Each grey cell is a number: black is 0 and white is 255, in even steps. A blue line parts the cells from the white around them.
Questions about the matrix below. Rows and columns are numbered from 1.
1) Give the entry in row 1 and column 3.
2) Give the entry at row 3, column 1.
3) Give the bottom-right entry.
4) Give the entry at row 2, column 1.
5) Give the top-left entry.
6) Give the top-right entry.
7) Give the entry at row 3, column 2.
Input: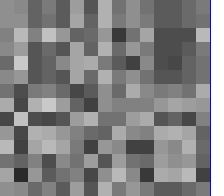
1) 99
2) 129
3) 122
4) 143
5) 143
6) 122
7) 185

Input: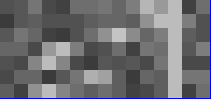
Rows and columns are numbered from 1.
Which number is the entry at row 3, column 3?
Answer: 102
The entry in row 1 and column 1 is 81
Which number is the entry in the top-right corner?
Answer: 110
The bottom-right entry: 110
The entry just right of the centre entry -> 110
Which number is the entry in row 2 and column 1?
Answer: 59
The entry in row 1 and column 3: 117
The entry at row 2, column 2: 87
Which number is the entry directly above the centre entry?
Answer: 145
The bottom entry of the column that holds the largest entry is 94
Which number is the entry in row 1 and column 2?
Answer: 87
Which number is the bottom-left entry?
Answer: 94
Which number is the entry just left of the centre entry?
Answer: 73
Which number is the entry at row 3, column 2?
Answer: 117
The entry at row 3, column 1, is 87
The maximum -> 196
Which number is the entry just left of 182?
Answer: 125

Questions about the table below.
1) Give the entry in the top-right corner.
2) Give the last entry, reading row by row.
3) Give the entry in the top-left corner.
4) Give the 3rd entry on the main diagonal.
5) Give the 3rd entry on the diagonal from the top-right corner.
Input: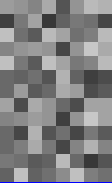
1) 178
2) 112
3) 156
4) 90
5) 112

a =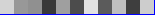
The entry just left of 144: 152
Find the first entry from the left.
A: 212
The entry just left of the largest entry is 76

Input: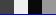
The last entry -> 152
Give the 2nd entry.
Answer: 238
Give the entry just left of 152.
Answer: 9

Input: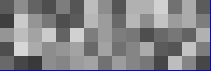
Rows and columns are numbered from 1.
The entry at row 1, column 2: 141
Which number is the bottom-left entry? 105
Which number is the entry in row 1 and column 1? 91
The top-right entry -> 91
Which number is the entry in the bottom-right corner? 70
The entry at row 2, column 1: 63
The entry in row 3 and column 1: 149
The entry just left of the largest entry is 78
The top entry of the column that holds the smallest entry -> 99
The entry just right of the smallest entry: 141
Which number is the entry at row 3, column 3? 163
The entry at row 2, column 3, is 149
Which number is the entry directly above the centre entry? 156
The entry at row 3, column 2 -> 189
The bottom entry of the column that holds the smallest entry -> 57
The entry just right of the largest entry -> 171
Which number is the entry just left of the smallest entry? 70
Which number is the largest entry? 215

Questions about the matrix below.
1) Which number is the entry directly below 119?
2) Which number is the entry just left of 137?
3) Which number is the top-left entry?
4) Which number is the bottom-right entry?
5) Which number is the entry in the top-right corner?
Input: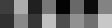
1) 192
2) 48
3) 62
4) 200
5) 131

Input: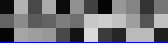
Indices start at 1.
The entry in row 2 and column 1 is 99
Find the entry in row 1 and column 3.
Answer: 72
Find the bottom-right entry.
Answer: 31
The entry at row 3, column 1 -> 4
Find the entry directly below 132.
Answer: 158
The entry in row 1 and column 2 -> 178
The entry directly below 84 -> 186
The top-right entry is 117
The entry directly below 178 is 139
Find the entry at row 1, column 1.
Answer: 11

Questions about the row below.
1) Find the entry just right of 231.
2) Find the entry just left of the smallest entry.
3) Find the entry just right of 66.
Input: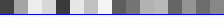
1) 192
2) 215
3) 164
